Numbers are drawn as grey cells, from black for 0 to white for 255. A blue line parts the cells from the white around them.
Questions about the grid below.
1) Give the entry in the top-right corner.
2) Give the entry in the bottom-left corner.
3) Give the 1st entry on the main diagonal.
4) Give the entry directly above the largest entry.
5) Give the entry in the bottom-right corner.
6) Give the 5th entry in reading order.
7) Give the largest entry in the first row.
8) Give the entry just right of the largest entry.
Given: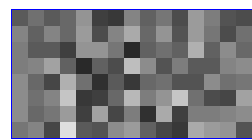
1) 76
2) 118
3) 90
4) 155
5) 83
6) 148
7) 155
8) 90
